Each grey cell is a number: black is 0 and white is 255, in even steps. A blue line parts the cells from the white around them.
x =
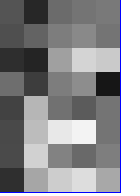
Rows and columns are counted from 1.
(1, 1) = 84
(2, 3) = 125
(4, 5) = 22
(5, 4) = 91
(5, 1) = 66
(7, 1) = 74
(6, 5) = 116
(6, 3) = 232
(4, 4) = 141
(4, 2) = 61
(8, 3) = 205

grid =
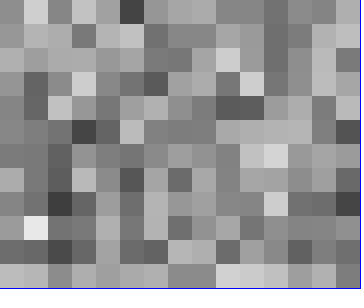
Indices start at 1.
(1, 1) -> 142
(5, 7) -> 177
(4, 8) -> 161
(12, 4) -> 174
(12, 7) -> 176
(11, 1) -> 109
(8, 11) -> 166
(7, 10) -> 130
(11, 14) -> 126
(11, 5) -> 163
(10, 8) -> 111
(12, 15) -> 125
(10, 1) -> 155
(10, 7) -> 179
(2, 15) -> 190
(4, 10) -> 119
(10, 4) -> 121
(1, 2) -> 207
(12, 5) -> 159
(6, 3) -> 115
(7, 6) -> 117
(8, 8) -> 107
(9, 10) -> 135
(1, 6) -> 68
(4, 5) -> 136
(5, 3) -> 193
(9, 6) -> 110
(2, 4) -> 121
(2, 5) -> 180
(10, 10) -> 167
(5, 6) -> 159
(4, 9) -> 172
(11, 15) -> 111

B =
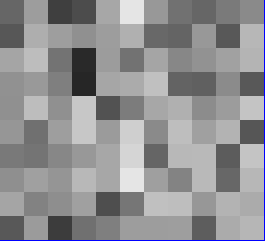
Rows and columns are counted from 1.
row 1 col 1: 102
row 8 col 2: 160
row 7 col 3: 135
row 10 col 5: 127
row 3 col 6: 114
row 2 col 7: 104
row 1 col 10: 122
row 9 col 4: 160
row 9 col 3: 142
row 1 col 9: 102
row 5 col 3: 144
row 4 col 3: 127
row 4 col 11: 88
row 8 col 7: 159
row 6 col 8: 190
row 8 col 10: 103
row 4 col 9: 96
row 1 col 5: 167
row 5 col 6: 124
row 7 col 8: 184
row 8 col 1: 143
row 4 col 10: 139
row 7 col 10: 92
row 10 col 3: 60
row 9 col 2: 130
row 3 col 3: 115
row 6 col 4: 199
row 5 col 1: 144
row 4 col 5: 166
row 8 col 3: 149
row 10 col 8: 158
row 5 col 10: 156
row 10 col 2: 155
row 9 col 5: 78
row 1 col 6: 229
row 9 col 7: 192
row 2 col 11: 183
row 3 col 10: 161

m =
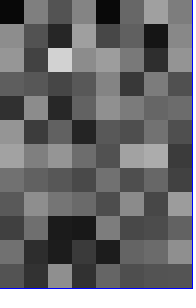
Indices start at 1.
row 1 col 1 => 8
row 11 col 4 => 58
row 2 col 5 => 71
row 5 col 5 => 144
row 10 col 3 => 27
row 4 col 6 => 56
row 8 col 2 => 97
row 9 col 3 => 117
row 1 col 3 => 83
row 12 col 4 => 49
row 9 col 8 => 156
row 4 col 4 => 88
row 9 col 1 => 89
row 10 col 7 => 76
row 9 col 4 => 106
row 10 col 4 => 24
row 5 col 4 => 98
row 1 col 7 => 160
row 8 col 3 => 87
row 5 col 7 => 102
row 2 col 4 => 159
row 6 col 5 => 88
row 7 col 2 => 127
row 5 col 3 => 39
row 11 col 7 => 107
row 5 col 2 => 140
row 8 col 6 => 78

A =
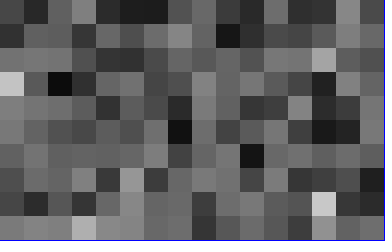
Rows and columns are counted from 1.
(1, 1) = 71
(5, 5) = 50
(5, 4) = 92
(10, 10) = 87
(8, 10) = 113
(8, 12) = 123
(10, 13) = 61
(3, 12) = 119
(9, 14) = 200
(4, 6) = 113
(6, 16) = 120
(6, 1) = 120
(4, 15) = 129
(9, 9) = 61
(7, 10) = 117
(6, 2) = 99
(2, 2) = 96
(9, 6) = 135
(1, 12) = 109
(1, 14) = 51
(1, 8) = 82
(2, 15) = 126
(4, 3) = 12
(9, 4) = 53
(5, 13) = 131
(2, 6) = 78
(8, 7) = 60
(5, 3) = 110
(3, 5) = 52
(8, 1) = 78
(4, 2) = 89
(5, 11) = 54
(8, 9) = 121
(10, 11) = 107
